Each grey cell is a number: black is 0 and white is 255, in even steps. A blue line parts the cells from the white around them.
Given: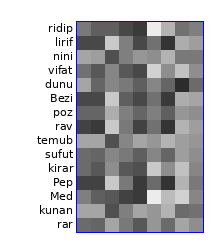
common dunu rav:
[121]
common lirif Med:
[127]
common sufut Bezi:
[95]
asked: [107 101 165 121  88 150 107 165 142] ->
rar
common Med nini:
[127]
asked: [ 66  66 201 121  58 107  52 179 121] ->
Pep

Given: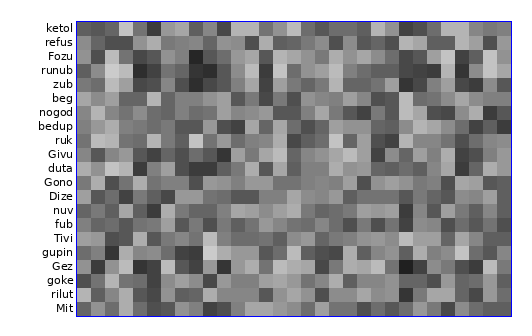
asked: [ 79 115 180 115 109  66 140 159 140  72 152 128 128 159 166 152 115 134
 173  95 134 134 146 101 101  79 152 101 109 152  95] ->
goke
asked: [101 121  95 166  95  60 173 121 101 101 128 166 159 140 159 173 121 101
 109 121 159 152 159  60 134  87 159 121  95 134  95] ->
nuv
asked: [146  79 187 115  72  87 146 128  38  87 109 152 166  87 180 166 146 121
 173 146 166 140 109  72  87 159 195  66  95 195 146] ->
Fozu
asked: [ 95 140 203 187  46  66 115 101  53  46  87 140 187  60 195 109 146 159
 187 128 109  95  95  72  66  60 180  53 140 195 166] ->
runub
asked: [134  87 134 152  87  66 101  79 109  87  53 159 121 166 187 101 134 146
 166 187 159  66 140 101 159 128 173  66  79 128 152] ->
Givu

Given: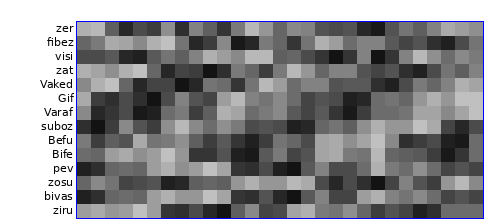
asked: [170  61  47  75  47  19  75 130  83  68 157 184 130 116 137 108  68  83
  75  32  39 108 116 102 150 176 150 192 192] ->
Gif
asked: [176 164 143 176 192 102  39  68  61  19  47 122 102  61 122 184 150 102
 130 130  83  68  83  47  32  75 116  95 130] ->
zat
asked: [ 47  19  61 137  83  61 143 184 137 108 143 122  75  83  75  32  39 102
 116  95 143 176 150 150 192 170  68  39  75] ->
suboz
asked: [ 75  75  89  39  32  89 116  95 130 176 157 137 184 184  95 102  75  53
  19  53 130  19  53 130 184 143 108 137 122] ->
visi
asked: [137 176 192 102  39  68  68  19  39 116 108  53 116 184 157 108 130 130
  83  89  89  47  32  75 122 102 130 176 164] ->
Vaked
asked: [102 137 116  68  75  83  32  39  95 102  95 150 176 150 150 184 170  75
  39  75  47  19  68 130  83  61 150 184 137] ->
zosu

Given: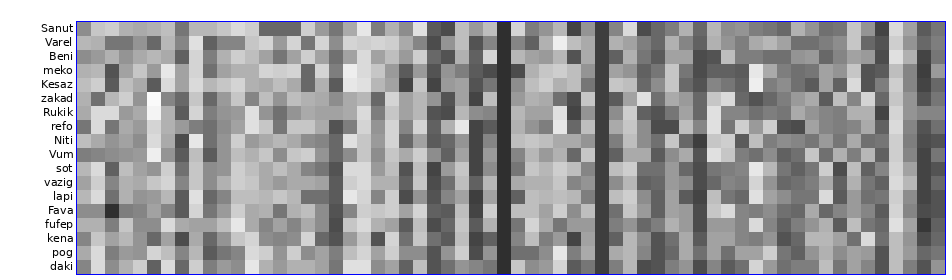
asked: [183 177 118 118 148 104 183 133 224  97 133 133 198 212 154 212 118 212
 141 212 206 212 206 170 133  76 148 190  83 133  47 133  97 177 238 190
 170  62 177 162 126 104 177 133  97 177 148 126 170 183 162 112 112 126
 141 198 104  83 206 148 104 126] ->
Varel
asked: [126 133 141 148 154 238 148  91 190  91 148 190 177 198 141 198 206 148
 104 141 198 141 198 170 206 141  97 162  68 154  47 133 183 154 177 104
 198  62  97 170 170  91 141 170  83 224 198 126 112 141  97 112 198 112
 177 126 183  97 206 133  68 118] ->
Vum

